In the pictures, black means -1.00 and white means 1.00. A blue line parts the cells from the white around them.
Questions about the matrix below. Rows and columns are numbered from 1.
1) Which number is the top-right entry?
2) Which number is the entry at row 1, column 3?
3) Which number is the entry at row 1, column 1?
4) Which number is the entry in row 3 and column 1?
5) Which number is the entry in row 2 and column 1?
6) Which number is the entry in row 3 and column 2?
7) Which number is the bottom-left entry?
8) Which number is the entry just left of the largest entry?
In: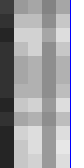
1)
0.30
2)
0.30
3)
-0.51
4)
-0.71
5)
-0.61
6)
0.65
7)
-0.71
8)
0.21

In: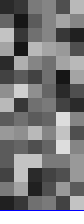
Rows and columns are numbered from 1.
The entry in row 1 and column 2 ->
-0.57
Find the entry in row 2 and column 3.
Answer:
-0.29
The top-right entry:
0.45
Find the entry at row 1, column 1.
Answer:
-0.67
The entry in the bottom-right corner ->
0.53
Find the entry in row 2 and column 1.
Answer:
-0.21
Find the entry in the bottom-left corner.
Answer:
-0.75
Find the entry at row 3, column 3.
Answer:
-0.12
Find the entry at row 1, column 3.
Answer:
-0.04
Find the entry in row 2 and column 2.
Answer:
-0.83

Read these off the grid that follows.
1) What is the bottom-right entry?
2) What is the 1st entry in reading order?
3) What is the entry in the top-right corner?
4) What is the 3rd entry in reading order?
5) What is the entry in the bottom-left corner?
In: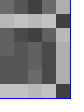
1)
-0.50
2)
-0.16
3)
0.36
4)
-0.50
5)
0.52

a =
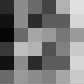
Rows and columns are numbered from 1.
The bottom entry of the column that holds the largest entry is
0.58
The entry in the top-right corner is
0.76
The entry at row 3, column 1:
-0.95
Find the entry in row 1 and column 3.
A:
-0.17
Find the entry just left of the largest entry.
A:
0.40
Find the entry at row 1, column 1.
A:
-0.66
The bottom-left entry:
-0.17
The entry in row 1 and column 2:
0.10
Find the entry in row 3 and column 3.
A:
0.30
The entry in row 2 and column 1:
-0.86

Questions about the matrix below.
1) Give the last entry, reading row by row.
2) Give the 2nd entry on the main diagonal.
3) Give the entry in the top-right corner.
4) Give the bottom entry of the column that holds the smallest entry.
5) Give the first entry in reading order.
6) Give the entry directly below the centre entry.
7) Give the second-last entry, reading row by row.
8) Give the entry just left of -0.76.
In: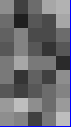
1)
0.49
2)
-0.76
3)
0.40
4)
0.03
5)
0.11
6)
-0.24
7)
-0.05
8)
-0.15

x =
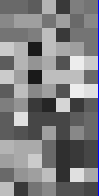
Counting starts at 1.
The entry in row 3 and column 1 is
-0.09
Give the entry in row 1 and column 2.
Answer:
-0.18
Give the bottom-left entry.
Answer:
0.49
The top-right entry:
-0.09
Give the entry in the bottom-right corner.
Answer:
-0.45
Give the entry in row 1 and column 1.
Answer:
-0.18
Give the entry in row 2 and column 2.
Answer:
0.25
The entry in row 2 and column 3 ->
0.25
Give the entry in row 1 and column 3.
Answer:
-0.28
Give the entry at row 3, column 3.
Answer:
-0.01
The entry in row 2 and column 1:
0.07

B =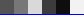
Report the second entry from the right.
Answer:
-0.89
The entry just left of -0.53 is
0.70
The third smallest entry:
-0.35
